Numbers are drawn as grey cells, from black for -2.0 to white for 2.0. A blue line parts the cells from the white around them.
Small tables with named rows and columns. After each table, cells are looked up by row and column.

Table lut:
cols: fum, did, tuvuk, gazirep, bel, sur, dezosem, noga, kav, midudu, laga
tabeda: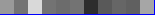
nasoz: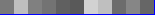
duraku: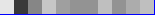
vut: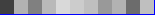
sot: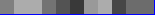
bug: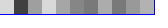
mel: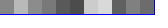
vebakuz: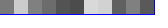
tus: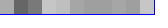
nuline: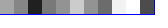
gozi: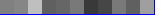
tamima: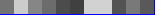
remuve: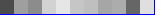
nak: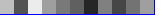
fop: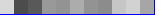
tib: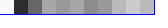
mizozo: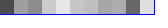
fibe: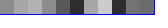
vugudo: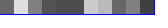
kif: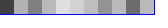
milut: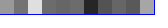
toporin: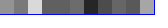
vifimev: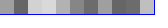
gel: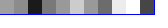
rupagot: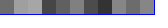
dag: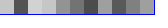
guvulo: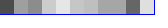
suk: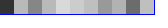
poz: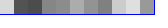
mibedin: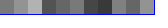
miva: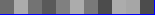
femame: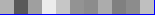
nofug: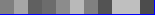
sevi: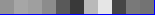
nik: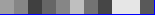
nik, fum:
0.5
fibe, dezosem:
0.6
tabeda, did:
-0.2
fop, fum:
1.4
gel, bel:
0.4
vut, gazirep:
0.9
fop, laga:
0.6

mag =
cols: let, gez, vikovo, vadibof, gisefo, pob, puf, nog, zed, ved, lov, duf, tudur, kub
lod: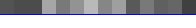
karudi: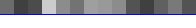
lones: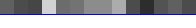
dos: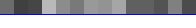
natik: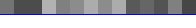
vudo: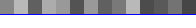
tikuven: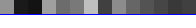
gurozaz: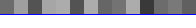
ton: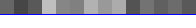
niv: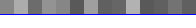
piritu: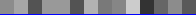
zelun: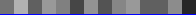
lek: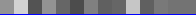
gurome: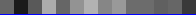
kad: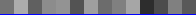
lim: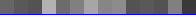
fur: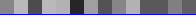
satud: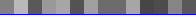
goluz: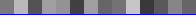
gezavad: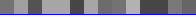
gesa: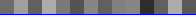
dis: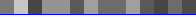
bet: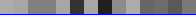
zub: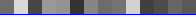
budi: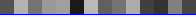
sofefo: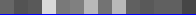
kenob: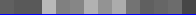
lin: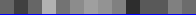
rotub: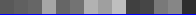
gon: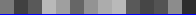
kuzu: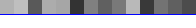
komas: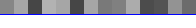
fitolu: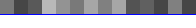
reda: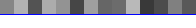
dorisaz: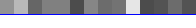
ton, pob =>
0.0
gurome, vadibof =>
0.7
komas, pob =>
-0.9
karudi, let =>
-0.3
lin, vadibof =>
0.8
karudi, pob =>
-0.2
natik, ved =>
-0.6
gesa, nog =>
-0.5
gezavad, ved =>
0.8
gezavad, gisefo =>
0.6
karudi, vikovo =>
-0.8
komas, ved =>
0.7
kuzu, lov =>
-1.1
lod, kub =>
-1.0

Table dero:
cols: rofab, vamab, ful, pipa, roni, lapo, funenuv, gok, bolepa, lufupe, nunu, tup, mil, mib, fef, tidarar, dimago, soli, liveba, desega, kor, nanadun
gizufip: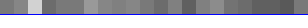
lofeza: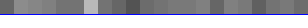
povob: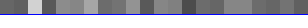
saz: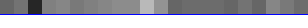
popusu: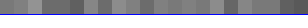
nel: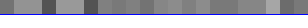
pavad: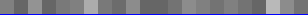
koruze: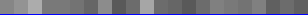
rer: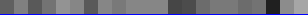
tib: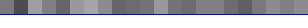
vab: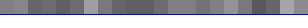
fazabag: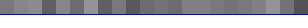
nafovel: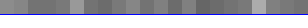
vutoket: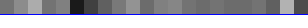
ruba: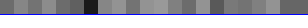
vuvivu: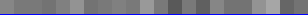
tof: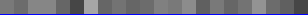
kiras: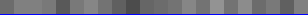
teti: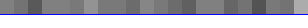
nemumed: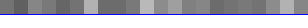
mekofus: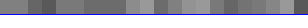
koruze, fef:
-0.3
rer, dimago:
-0.1
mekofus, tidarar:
-0.1
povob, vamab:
-0.5
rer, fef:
-0.3
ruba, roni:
-0.3
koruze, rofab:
0.1
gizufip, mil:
0.0
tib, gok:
0.2
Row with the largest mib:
mekofus

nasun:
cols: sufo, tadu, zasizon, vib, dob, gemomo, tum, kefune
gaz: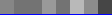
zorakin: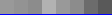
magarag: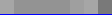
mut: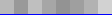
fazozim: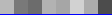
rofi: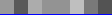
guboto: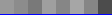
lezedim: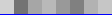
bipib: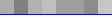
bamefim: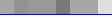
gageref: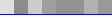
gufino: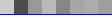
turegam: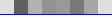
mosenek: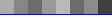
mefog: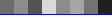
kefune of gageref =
0.4
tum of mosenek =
0.2
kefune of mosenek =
-1.0
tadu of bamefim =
0.3
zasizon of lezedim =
0.6
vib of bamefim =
0.4
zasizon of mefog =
-0.7
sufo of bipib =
0.7
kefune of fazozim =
-0.8
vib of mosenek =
0.4
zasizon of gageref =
1.2
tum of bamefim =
0.6
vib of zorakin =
0.8
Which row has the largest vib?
mefog

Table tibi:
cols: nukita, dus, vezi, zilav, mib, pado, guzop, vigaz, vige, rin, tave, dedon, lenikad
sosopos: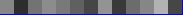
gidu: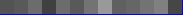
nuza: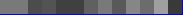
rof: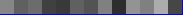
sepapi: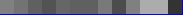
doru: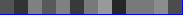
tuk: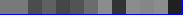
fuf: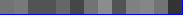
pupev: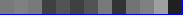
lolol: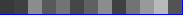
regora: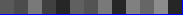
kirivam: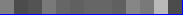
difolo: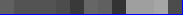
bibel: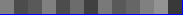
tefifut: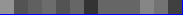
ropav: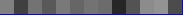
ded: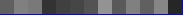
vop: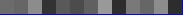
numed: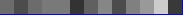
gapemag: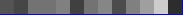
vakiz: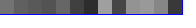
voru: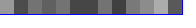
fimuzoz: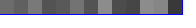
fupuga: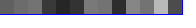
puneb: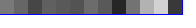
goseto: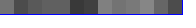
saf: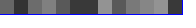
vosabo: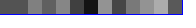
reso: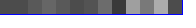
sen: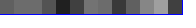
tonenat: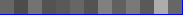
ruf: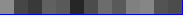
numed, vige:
-0.8
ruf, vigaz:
-0.3
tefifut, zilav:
-0.3
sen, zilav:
-0.7
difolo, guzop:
-0.4
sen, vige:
-1.1
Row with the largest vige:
goseto

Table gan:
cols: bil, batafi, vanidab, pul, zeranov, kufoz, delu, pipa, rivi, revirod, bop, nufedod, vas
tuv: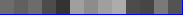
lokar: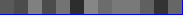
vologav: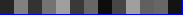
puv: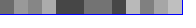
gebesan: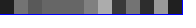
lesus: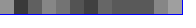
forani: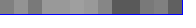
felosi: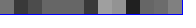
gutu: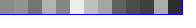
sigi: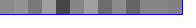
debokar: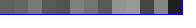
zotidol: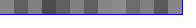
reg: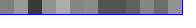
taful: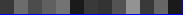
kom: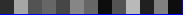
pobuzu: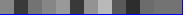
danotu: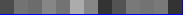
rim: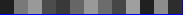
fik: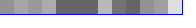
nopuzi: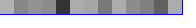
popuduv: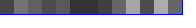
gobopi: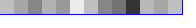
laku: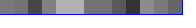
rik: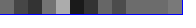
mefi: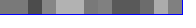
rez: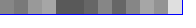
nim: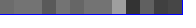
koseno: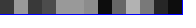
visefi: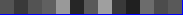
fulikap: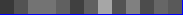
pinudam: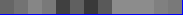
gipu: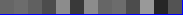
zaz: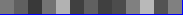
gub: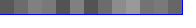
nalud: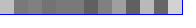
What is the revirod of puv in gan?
0.9
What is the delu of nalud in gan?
-0.5
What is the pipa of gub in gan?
-0.3
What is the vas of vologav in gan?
-1.7
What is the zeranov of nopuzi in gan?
-1.2
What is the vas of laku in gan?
-0.4
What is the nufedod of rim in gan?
0.2
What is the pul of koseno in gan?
-0.8
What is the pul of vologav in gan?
-0.2
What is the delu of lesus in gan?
-1.0

